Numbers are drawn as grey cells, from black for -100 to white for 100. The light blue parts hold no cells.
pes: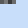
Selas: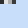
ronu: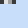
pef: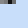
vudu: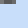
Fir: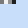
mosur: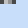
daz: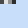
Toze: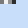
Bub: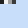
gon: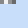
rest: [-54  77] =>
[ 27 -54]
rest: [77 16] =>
[-64]
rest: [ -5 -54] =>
[-17]
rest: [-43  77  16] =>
[-64]
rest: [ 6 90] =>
[ 16 -17]
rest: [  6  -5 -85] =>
[-17]
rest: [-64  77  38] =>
[-54]

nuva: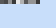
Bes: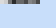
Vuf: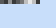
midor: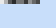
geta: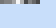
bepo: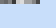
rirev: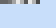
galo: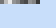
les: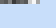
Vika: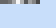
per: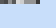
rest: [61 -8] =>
[-66 -19 -19 -43   3  -8 -43]
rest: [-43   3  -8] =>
[-43]
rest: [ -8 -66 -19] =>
[-19 -43   3  -8 -43]
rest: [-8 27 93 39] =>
[-31  27   3 -43]
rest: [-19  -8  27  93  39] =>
[-31  27   3 -43]
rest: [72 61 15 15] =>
[ 15 -55]
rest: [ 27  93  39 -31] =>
[ 27   3 -43]

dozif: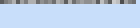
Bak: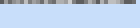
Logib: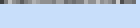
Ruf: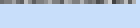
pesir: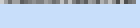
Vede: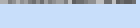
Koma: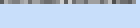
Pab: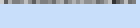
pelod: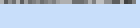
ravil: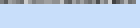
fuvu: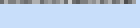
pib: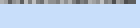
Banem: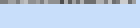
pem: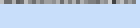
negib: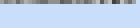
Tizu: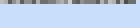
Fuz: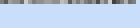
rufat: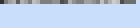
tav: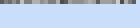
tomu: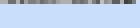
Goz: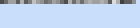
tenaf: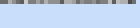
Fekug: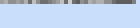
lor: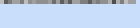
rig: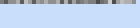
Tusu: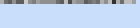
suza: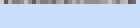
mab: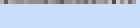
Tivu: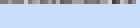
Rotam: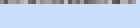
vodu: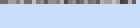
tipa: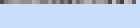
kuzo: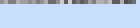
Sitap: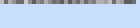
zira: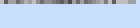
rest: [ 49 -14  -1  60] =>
[ 60 -14  25]
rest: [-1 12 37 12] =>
[ 25  -1 -14  12 -14  25  -1  12  25  25  -1  49 -26 -14 -14  -1  12  12
  49  49 -14 -14  49 -26 -14 -26 -26 -14]

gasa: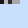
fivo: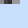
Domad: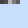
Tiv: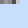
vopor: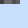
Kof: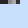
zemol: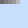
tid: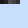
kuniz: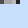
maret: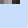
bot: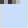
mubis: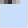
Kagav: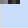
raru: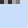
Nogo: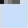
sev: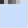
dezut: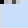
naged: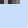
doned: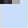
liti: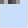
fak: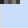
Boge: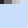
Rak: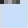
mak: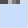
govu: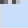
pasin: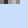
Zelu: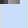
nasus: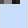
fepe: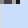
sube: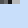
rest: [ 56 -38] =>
[56]
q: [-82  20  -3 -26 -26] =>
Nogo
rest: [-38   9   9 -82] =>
[-72]
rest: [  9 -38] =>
[56]
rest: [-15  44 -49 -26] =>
[20]

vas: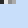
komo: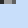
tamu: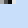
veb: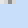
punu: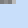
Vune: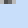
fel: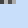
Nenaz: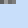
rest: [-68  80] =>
[11 34]
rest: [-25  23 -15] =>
[-2]
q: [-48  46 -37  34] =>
fel
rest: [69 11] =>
[69]
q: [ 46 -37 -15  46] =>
Vune

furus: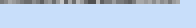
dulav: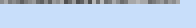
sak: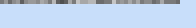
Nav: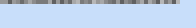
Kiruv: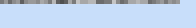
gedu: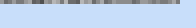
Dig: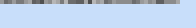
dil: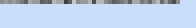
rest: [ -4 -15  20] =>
[-25   9  -4 -25   9  31 -15  31   9 -25  43  -4  20 -25  43]
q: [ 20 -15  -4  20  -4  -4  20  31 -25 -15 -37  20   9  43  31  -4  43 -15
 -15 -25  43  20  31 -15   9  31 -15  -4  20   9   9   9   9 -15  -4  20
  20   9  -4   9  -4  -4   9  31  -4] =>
gedu
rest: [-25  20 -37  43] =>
[-15  43 -15  -4  31   9 -15  -4  31  31  43  31  31 -15  -4   9  20  -4
  20   9  31]
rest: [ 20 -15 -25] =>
[  9 -25  20   9  31 -37 -15  20 -37 -25  20 -37  43 -15  43 -15  -4  31
   9 -15  -4  31  31  43  31  31 -15  -4   9  20  -4  20   9  31]
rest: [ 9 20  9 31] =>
[  9  31  -4   9   9 -15  -4  31  -4  -4  -4 -15]
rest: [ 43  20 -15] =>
[-37 -37  43 -25  -4  -4  20  -4  -4 -15 -25  -4  31  31  20  31   9  31
   9  20  -4  20  31]
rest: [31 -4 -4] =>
[ -4 -15]

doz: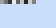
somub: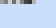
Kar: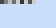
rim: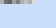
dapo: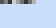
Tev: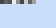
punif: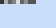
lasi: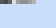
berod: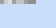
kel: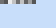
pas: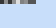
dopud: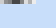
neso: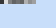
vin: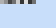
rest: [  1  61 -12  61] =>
[  1 -45 -58  38]
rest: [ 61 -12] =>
[ 61   1 -45 -58  38]
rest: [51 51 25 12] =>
[12]
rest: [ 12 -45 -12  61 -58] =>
[ 73 -58 -12]
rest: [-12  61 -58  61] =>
[-33  61]

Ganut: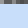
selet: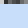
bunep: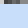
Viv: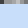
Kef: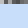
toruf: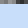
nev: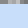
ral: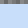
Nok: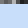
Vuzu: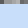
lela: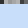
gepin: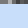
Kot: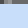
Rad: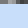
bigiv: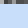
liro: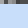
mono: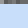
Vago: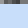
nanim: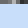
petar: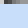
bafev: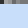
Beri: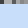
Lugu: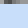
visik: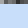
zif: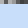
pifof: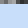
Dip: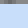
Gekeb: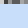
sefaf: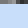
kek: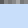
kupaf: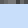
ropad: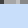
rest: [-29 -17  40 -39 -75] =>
[-62]
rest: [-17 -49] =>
[-29 -39]
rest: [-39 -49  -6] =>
[-6]

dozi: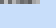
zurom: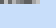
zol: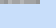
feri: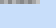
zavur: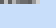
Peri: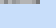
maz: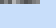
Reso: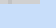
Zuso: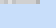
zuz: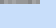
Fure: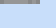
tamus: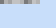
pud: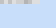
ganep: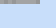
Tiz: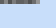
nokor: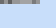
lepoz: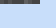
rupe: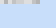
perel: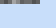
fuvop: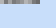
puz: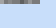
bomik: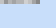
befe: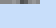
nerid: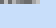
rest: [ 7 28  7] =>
[28 52]
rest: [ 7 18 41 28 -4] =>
[-15]
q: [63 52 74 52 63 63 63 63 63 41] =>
Zuso
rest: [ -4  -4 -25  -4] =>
[18 -4 -4]
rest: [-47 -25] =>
[-36 -47 -47]
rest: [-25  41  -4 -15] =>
[-15 -25  18  63]
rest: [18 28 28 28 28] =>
[28 18]

